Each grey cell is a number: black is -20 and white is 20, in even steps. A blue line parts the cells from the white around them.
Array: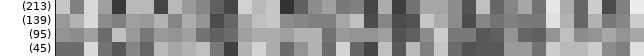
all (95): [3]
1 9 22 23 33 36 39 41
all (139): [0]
5 19 20 33

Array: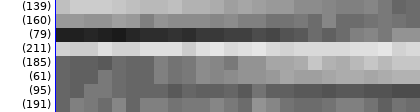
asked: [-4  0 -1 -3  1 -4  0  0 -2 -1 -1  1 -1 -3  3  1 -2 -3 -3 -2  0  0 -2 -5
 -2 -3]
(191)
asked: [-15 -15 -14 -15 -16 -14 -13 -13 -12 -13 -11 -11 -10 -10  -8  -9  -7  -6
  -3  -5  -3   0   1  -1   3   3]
(79)
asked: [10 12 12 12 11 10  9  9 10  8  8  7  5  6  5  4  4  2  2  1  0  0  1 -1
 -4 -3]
(139)
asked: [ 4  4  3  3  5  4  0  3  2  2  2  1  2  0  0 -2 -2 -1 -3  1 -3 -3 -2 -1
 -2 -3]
(160)

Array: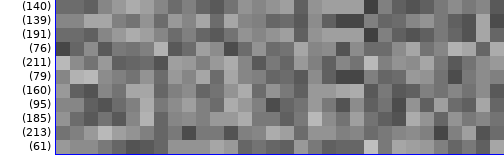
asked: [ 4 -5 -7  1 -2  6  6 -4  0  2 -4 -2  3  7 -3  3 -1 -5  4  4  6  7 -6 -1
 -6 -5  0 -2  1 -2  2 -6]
(160)
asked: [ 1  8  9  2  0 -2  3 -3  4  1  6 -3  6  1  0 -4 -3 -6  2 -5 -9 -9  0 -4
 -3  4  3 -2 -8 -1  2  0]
(79)
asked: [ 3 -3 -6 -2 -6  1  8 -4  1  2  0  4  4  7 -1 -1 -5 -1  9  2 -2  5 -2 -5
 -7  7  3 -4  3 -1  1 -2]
(185)
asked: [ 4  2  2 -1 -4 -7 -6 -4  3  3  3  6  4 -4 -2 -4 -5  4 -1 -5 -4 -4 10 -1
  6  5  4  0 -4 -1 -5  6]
(61)
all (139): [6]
3 4 11 13 31
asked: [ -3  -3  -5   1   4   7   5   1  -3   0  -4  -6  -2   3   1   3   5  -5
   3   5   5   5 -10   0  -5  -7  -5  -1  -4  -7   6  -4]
(191)
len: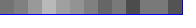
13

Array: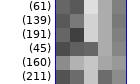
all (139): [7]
4
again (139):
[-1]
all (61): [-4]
1
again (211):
[-3]
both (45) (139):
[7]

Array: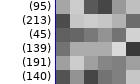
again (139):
[7]
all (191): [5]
1 3 6
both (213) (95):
[12]
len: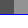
2
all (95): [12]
2
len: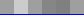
6

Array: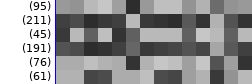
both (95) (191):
[-13]
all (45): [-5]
3 6 10 13
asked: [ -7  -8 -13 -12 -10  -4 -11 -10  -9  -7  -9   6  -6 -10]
(191)

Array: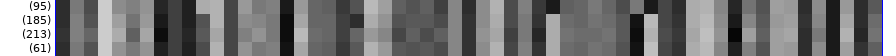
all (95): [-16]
17 36 43 56
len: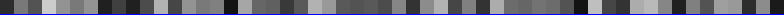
56
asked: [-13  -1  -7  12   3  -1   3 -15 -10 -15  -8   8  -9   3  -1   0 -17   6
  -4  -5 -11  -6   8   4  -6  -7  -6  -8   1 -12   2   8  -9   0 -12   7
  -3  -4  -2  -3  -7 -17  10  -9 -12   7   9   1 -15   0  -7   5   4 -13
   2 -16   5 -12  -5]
(61)
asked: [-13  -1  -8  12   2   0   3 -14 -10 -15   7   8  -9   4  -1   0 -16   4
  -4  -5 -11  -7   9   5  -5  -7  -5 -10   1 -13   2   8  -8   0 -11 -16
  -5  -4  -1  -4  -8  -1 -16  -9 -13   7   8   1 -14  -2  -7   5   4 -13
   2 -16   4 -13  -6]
(95)
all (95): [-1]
2 15 39 42

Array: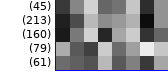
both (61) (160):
[6]
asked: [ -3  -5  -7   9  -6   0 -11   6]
(61)

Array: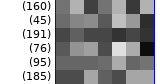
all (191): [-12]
5 7
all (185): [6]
3 6 7
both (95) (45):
[-3]
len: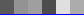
6
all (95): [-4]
1 2 3 6
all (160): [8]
2 5 7
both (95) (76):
[7]

